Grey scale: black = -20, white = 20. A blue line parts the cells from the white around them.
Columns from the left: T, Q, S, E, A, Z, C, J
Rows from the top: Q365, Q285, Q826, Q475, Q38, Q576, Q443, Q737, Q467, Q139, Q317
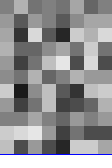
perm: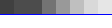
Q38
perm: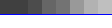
Q737
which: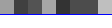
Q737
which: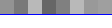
Q576
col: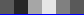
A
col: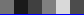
Q

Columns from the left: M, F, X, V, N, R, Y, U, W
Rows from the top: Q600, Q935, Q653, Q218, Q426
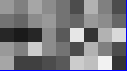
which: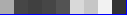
Q426
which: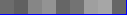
Q935
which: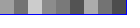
Q218
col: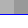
Y
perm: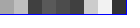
Q426

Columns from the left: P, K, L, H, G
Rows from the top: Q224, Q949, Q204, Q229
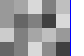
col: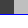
H
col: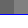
K
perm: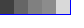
Q229
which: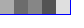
Q949
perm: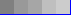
Q204
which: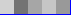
Q204
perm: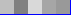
Q224

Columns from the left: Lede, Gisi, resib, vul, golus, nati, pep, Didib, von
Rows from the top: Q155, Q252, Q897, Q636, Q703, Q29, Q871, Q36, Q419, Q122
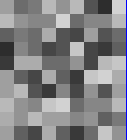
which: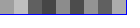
Q871
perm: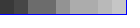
Q703
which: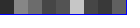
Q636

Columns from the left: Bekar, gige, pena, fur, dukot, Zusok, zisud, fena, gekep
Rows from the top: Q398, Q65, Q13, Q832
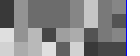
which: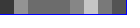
Q65
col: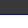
Bekar
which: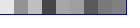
Q13
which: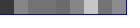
Q398

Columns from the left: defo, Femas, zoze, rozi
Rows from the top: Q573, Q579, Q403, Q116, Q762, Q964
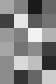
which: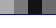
Q573
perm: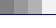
Q403

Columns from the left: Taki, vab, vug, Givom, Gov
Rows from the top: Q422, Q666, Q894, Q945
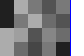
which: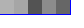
Q894
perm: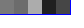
Q945
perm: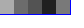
Q666
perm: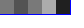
Q422

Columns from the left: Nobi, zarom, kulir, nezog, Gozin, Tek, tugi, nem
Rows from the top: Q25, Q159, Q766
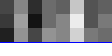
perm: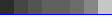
Q25
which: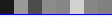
Q766
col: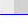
Tek
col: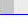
Tek

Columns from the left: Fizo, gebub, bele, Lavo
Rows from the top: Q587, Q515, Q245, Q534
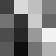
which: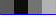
Q534
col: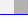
Lavo
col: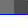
Fizo
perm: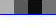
Q534
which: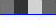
Q515

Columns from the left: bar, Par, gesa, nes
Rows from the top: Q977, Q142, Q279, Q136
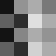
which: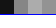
Q279
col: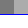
nes
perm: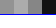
Q279
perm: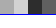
Q136

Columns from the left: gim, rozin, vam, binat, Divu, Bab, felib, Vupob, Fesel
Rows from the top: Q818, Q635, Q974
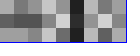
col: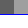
gim
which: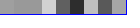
Q974
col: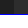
Bab
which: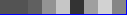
Q635
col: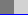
Vupob
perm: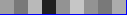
Q818

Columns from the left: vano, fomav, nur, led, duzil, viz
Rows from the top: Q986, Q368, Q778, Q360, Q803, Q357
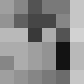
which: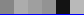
Q803
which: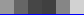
Q368
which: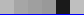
Q360

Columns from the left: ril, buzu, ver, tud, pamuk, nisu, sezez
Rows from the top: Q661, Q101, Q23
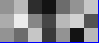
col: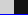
nisu
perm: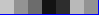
Q661
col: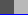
sezez
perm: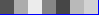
Q101

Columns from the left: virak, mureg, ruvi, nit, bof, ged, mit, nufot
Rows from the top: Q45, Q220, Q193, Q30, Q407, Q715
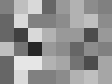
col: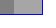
nufot
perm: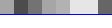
Q407
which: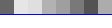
Q407
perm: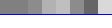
Q220
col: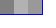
nit

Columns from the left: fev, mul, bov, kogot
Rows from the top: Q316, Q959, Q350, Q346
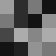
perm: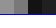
Q346
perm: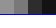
Q959
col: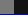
bov
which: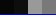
Q346
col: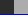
mul
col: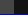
fev
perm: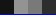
Q959

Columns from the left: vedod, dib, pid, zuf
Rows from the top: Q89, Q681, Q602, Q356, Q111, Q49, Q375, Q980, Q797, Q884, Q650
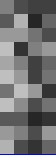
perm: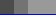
Q602
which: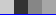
Q356
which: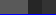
Q797
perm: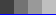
Q49
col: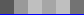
vedod
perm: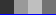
Q375
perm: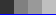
Q356

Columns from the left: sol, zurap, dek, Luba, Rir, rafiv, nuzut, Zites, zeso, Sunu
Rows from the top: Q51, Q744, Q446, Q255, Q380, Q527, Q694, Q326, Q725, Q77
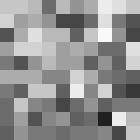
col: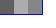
nuzut
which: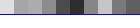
Q744
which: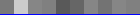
Q326
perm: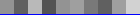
Q380
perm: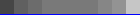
Q77
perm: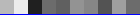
Q725

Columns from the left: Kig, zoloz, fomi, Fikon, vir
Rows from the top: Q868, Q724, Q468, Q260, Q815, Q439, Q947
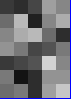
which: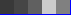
Q815
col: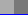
zoloz
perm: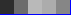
Q468

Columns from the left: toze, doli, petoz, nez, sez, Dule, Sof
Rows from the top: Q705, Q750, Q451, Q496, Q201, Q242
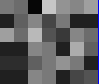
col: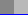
petoz
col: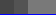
nez
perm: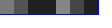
Q242

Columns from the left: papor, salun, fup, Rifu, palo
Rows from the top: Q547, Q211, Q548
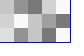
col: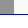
salun
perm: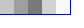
Q211
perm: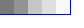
Q548
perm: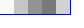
Q547
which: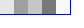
Q548

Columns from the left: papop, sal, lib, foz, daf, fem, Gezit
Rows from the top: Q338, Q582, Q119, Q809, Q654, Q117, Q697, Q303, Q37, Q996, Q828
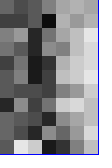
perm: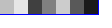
Q117
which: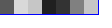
Q828
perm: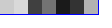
Q654

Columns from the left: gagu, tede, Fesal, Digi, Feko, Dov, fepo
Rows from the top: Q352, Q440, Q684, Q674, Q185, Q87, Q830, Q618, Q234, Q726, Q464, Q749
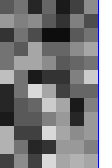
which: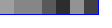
Q440
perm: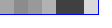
Q726
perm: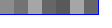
Q674
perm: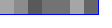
Q185
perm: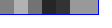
Q464
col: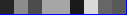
Fesal
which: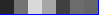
Q830

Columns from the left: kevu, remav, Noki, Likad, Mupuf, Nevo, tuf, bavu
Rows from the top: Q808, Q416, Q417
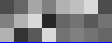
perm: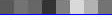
Q417
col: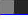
Likad

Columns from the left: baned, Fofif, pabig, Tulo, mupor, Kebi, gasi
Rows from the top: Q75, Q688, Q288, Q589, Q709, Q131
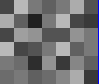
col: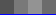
Tulo
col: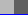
Fofif
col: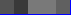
gasi
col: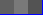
Tulo
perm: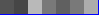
Q75
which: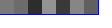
Q709
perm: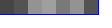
Q288

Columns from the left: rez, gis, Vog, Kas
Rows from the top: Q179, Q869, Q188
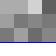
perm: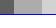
Q179
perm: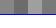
Q188
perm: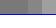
Q869
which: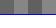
Q188
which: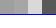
Q179

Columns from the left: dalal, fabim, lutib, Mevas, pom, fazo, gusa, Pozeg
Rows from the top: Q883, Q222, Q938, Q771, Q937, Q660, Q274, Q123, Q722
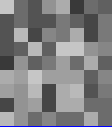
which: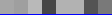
Q274
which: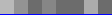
Q722
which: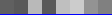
Q771
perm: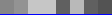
Q771
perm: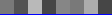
Q938

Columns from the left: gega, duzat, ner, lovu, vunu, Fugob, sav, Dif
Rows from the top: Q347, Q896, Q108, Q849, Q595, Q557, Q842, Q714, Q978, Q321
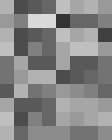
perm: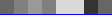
Q896
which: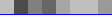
Q849
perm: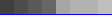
Q108
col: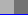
ner

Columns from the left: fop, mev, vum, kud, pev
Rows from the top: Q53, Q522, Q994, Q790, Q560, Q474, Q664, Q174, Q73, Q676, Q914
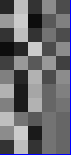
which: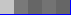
Q73
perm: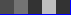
Q994

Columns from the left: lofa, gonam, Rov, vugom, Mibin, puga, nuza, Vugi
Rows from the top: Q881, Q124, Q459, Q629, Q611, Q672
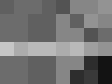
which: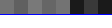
Q672
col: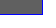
vugom
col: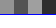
nuza
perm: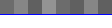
Q124

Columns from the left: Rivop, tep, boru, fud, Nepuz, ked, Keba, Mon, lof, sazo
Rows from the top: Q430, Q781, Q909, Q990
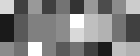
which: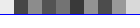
Q430
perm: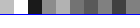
Q781
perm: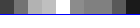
Q781
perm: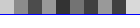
Q430
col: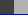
sazo

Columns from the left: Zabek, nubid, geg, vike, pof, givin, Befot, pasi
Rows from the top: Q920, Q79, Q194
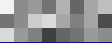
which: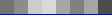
Q79
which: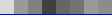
Q194
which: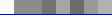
Q920
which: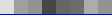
Q194

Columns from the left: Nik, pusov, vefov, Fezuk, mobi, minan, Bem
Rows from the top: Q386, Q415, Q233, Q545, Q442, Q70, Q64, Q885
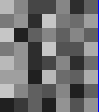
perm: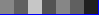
Q64
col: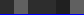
vefov
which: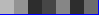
Q442
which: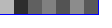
Q233

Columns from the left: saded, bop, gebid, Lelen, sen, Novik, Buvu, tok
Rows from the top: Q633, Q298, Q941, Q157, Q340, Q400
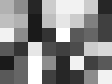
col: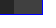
tok
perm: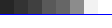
Q400
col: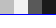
saded
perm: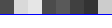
Q157
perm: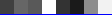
Q941
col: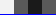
saded
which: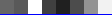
Q400

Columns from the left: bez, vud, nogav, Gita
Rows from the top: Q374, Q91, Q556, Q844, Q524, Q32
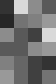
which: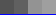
Q844
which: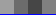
Q32
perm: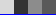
Q374
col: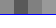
bez
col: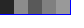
bez
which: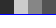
Q374
